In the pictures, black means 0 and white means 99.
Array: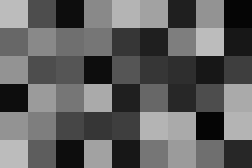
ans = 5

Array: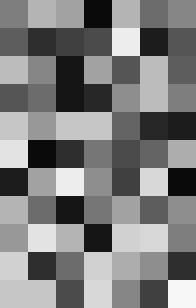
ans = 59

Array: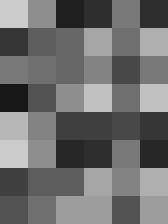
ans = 79

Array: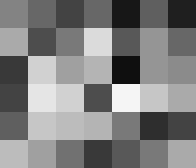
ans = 26

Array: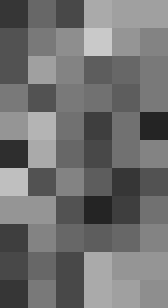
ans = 24

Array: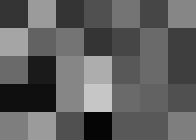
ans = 41
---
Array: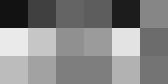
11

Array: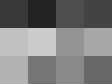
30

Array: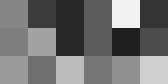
94

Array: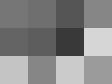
33

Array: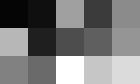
23

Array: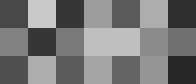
67

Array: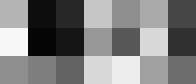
66
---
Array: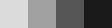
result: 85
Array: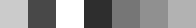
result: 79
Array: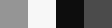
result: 58
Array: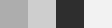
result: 67
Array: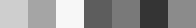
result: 80
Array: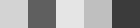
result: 82
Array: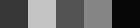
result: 21
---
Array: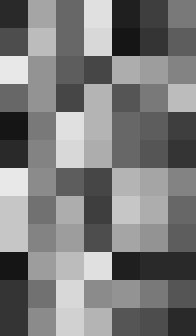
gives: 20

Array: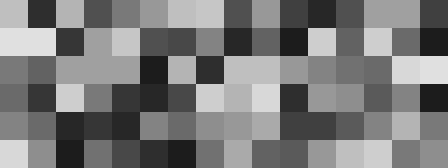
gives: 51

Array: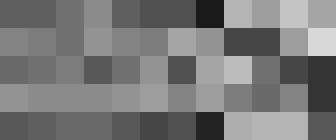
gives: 57

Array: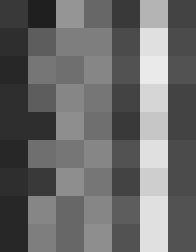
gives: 15

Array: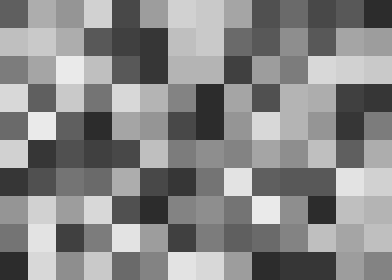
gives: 45

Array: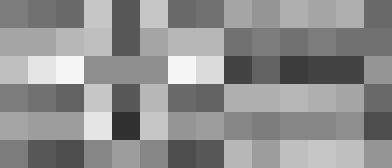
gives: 64
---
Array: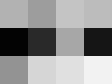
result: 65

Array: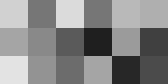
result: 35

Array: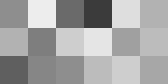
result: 80

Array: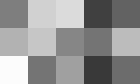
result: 52

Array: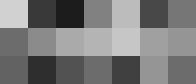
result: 66

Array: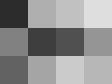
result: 31

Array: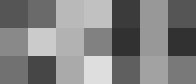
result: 69

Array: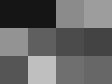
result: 29
